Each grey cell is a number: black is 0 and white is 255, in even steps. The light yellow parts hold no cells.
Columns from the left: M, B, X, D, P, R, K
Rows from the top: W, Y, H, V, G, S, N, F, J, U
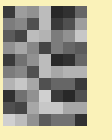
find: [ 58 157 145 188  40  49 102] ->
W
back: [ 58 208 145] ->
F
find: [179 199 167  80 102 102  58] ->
N

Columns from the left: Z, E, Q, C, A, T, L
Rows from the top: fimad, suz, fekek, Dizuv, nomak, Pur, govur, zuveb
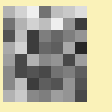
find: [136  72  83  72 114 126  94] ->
Pur
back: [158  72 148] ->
nomak
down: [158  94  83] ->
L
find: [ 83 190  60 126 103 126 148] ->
fekek
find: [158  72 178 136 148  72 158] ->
nomak

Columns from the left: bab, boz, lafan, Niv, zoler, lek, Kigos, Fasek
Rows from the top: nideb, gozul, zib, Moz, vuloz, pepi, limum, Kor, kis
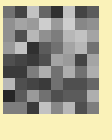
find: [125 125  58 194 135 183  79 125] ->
kis
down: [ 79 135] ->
zoler
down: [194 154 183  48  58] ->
lafan
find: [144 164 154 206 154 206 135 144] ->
gozul
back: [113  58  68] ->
limum

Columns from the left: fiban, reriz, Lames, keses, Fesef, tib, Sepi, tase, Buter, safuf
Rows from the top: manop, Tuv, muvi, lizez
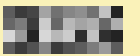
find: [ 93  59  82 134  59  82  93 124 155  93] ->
lizez
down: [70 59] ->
Lames
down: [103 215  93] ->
fiban

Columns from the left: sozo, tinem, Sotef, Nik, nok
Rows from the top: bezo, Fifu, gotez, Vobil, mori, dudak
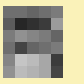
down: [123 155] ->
nok
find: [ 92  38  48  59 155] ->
Fifu

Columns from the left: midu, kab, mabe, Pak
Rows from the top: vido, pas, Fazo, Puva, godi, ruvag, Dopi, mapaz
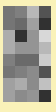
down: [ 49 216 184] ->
Pak
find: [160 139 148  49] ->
mapaz

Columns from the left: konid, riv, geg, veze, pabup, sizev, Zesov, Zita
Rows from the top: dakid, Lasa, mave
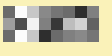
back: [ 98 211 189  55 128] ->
Lasa
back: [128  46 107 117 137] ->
dakid

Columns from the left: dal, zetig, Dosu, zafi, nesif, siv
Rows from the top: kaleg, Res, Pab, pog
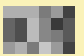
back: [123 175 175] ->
kaleg
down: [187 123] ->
Dosu
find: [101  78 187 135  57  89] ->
Res
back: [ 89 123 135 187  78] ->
Pab

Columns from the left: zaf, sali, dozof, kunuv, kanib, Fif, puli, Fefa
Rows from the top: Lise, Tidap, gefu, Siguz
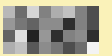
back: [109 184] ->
Lise
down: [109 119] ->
sali
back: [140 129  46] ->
gefu

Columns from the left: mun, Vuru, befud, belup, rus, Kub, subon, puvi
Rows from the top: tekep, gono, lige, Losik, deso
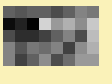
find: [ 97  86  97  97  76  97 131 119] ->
tekep
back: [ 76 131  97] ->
lige
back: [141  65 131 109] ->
Losik

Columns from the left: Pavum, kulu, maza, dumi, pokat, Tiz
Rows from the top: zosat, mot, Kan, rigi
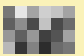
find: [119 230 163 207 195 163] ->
zosat
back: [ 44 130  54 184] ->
rigi

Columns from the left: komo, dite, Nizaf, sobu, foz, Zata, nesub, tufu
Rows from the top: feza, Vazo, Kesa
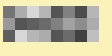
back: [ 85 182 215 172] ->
feza
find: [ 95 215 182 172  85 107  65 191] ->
Kesa
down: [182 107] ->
sobu
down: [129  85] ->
foz
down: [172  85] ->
dite
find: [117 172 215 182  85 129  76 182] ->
feza

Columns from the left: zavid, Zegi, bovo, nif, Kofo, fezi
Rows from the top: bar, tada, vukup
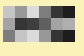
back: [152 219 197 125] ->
vukup
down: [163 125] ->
zavid
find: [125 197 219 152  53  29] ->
vukup
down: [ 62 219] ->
bovo
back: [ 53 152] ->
vukup

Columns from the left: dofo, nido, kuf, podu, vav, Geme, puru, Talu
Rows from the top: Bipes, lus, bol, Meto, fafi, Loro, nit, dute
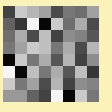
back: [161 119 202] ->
nit
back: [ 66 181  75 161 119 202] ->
nit
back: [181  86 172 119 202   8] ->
fafi

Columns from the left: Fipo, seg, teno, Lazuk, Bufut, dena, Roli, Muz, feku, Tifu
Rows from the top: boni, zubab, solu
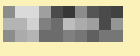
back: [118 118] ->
solu
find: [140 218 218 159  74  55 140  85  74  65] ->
boni
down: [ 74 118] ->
feku
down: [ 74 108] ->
Bufut

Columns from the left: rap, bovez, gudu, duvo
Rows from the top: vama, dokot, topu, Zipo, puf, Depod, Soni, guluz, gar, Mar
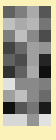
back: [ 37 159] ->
puf
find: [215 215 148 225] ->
Mar
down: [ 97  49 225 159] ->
rap

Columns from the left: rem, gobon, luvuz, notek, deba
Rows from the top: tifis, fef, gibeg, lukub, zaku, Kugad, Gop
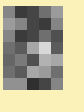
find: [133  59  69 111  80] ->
gibeg
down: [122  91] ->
gobon
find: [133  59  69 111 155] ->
tifis

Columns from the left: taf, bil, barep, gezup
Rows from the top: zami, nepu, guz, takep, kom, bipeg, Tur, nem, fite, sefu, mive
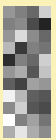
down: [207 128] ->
bil
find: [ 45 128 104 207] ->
kom

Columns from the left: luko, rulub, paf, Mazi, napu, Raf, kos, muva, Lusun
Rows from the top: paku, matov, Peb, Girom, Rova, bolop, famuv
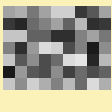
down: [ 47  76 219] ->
Raf
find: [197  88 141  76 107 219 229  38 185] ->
Rova
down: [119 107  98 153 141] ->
paf

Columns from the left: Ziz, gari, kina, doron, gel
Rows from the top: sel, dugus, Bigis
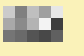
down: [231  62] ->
gel
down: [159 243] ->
doron
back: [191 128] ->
sel
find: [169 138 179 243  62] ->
dugus
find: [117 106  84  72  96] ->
Bigis

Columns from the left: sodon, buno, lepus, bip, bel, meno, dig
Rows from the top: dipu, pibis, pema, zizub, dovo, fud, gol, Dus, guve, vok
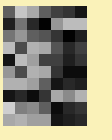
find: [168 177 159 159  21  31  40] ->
vok
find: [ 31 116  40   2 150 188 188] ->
pibis

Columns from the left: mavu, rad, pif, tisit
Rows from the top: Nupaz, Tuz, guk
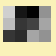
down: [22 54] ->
rad
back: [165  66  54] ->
Tuz

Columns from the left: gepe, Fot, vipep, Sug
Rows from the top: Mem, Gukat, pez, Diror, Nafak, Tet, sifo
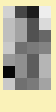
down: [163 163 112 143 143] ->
Fot
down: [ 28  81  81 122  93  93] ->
vipep
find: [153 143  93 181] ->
Nafak
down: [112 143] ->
Fot
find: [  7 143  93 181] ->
Tet
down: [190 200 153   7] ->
gepe

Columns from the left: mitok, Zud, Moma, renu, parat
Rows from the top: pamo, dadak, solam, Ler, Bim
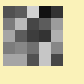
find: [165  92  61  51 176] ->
solam
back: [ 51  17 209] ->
pamo
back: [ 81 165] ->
Bim
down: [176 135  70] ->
parat
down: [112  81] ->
Moma
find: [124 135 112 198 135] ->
Ler

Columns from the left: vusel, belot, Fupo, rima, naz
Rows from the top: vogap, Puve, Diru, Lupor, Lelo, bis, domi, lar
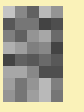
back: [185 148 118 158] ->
domi
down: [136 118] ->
belot
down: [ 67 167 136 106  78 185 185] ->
rima

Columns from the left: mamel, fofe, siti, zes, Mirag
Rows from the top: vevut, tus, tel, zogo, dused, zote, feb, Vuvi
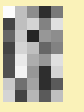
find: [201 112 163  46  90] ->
feb
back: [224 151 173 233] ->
dused
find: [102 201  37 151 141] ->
tel
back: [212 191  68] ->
tus

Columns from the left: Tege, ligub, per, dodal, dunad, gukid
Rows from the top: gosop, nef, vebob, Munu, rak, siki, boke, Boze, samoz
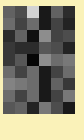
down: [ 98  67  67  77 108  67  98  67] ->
dunad
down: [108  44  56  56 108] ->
Tege
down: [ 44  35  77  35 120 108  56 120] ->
gukid

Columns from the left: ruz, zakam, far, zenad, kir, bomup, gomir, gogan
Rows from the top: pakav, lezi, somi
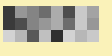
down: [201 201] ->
gomir
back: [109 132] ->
pakav
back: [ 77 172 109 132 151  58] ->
pakav
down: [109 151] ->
zenad
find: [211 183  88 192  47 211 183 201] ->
somi

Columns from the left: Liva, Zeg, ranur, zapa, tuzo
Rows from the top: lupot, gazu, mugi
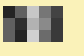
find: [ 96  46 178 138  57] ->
gazu
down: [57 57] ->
tuzo
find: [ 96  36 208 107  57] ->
mugi
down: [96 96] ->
Liva

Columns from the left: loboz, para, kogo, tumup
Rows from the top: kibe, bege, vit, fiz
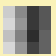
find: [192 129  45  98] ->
vit
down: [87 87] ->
tumup
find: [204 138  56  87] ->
kibe

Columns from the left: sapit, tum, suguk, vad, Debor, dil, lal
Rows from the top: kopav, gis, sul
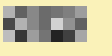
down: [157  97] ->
lal
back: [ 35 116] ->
sul
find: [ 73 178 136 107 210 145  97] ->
gis
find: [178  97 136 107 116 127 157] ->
kopav
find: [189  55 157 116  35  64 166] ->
sul

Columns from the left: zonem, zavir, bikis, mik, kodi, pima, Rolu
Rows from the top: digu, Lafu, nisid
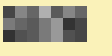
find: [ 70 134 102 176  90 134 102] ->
digu
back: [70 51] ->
Lafu

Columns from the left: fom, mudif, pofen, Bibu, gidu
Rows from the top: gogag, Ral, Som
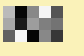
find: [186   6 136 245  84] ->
gogag
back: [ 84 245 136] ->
gogag
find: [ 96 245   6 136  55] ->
Som
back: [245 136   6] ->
gogag

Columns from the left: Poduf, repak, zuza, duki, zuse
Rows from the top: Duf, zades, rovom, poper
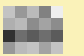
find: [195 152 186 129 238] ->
Duf
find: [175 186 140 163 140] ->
zades
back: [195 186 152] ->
poper
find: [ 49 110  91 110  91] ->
rovom
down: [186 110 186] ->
repak

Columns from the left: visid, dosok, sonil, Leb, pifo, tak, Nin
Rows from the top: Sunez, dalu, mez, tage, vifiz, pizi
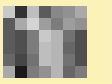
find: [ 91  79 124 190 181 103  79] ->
tage
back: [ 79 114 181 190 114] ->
vifiz

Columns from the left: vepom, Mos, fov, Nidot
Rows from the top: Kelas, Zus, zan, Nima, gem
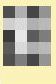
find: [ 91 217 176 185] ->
Nima
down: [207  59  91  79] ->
vepom
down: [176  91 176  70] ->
fov

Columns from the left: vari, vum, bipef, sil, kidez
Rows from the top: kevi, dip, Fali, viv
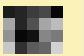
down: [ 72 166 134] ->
sil
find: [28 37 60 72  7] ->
kevi

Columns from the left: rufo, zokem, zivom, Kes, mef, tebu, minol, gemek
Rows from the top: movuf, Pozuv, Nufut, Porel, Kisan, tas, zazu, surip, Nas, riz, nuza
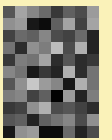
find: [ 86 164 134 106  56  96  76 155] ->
movuf
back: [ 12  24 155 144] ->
Pozuv

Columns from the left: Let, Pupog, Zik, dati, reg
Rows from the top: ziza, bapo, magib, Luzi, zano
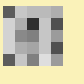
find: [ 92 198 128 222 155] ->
zano
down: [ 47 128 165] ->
Zik
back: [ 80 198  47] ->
bapo

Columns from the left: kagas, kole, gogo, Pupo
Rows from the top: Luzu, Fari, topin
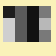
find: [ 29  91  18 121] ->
Luzu
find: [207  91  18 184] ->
Fari
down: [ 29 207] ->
kagas

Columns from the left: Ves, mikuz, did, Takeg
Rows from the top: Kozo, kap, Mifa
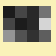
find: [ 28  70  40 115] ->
Kozo

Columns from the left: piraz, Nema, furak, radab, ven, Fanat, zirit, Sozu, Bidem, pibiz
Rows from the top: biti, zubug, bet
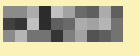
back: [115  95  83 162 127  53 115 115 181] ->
bet
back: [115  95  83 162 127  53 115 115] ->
bet
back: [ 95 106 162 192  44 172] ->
biti
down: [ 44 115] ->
radab
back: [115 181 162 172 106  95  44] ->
zubug

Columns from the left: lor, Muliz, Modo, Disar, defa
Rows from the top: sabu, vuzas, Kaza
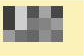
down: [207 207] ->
Muliz
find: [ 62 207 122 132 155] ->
vuzas
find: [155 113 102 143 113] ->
Kaza

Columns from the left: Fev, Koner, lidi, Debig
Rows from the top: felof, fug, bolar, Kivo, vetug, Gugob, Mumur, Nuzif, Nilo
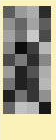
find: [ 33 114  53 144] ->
Nuzif
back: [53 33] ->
Mumur
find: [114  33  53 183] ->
Mumur
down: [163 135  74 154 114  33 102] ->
Fev
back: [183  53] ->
Mumur
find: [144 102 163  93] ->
fug

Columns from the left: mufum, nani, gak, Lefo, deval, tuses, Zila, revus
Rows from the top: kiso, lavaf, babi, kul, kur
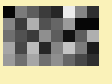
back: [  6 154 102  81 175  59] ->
lavaf
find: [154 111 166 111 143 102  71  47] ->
kur
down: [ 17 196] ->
tuses

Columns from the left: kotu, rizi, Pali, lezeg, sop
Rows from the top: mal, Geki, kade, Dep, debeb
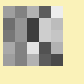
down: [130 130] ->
rizi
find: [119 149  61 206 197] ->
kade
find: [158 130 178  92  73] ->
debeb

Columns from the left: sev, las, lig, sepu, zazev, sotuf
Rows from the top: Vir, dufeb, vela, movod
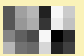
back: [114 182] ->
movod
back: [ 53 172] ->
dufeb
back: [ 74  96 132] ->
vela
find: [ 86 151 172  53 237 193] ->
dufeb
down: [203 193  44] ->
sotuf
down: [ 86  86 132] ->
sev

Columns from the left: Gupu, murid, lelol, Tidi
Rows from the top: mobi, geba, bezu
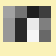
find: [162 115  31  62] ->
mobi
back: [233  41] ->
geba
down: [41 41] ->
murid

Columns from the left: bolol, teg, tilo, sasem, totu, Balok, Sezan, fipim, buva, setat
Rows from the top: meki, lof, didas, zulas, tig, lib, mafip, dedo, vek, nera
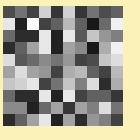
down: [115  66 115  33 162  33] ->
totu
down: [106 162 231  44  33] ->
tilo
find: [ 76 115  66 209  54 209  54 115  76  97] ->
meki
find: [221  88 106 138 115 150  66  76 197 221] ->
tig
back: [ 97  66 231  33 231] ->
dedo
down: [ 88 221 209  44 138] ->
teg

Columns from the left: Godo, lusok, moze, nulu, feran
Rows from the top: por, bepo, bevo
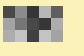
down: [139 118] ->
lusok
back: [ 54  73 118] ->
bepo
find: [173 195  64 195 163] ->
bevo

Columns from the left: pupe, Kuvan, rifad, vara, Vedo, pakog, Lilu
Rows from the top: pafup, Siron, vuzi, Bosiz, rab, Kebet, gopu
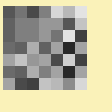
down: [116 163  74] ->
Vedo
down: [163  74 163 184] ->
Vedo
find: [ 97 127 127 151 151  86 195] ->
Siron
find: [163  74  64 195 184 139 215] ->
gopu
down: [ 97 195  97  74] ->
Kuvan
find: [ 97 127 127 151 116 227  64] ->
vuzi
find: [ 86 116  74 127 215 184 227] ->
pafup

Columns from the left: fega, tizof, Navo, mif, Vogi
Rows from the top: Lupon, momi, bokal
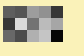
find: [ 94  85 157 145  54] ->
Lupon
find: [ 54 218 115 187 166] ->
momi
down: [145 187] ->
mif

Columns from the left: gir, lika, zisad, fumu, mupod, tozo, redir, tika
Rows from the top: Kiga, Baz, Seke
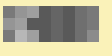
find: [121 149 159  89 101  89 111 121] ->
Kiga
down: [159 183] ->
lika
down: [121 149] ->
gir
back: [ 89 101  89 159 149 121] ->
Kiga
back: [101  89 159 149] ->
Kiga

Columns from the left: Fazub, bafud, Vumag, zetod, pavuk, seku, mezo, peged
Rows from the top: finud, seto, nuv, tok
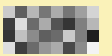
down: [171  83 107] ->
pavuk
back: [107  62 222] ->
tok
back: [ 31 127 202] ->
nuv

